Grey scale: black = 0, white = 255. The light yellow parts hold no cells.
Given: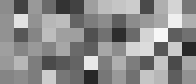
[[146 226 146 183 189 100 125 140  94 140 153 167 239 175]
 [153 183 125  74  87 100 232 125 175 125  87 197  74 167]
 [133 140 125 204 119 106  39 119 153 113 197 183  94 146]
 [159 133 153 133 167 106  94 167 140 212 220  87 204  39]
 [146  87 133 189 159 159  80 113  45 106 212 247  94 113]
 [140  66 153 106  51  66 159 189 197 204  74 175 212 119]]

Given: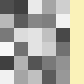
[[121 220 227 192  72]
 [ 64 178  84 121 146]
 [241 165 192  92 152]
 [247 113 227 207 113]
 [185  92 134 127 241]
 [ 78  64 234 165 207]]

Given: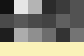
[[ 18 230 180  43  59  82]
 [ 30 172 143 109  51 116]
 [ 74  88  74  67  96  82]]

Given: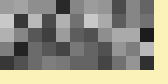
[[156 163 142 142  41 134 156 149  75 134 100]
 [177 134  87  63 156  93  81 142 170 170  28]
 [ 55  81 107 126 120 100 100  69 113 149  48]
 [200  55 185  75 177 113 200 170  93 134 113]
 [126  35 107  87  69 120 100  81 149 126 185]]

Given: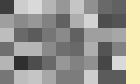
[[ 62 205 217 181 151 197 144 105  97]
 [118 189 197 167 124 124 205  91  91]
 [111 181 181 138 111 105 174  84 130]
 [159 138 151 130  97 174 211  77  84]
 [189 105  91 118 138  97 159 159 167]
 [181  47  77 105 151 130 144  70 217]]

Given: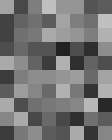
[[134 170  72 105  72  46 112  92]
 [ 92 157 134 105 177 120  52 177]
 [170 141  99  59 177  46  99  78]
 [ 59 126 141 141 149 157 105 163]
 [ 59 120 141  92  84 170  52 134]
 [ 66 112 120 170 157 149 126 177]
 [ 78 105  84  84  33  78  46 141]
 [ 66  99 112  92 163 126 112 192]
 [170  78 112 120 126 134 184  40]
 [163  72 126 192 149 149  84  92]]

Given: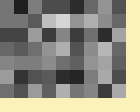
[[133 125 125 140 111  96 147 163  96]
 [117 117  90 190 213 147 175 140 103]
 [103  90 111 147 175  82 140 182 103]
 [111  82 155  96 175 117 133  60 169]
 [ 68  68 155  60 133  60 111  44 163]
 [155  52  82  90  44  37 125 169  76]
 [117  31 125  76  76  44 103 147  82]]

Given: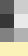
[[ 55 233]
 [ 89 205]
 [129 178]]
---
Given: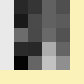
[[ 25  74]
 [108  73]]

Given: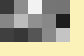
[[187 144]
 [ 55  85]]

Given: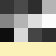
[[180 222]
 [216  69]]

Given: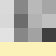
[[108 179]
 [135 162]]

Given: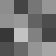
[[153  98]
 [194 129]]

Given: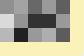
[[148  50]
 [ 33 153]]

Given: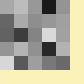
[[170 142]
 [ 61 132]]
